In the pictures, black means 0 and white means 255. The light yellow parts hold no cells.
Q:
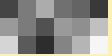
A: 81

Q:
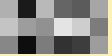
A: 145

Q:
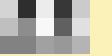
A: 248

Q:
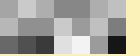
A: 144

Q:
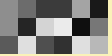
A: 212

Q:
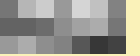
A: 108

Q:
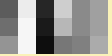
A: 26

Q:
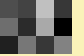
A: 169

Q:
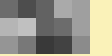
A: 98
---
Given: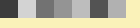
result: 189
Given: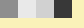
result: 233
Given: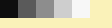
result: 141
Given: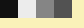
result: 236
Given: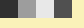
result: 157
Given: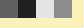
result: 32
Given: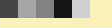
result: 130
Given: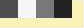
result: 246
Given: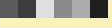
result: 138
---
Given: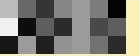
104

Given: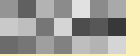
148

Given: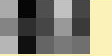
101

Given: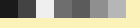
110

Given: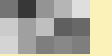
148

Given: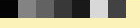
66

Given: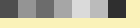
148

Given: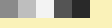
138
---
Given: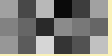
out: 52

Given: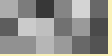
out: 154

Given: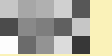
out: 147

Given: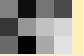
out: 3

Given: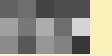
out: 150

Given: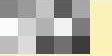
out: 80

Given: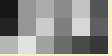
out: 107

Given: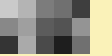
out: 74

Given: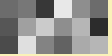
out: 98
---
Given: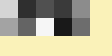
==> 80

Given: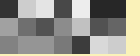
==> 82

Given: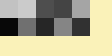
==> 78

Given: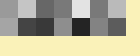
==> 103

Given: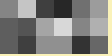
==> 165

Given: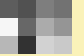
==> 171

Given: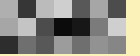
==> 76

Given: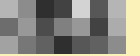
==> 76

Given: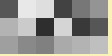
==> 46
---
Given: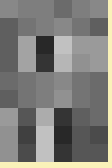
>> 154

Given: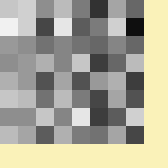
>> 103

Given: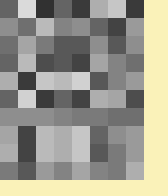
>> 142

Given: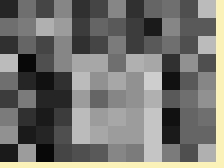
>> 187

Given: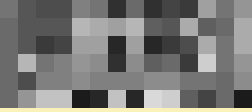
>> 171

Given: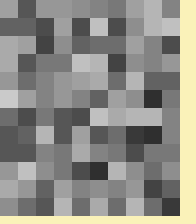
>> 76

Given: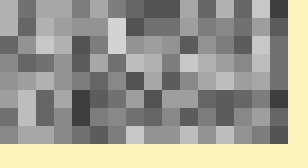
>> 113

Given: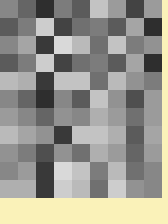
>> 146
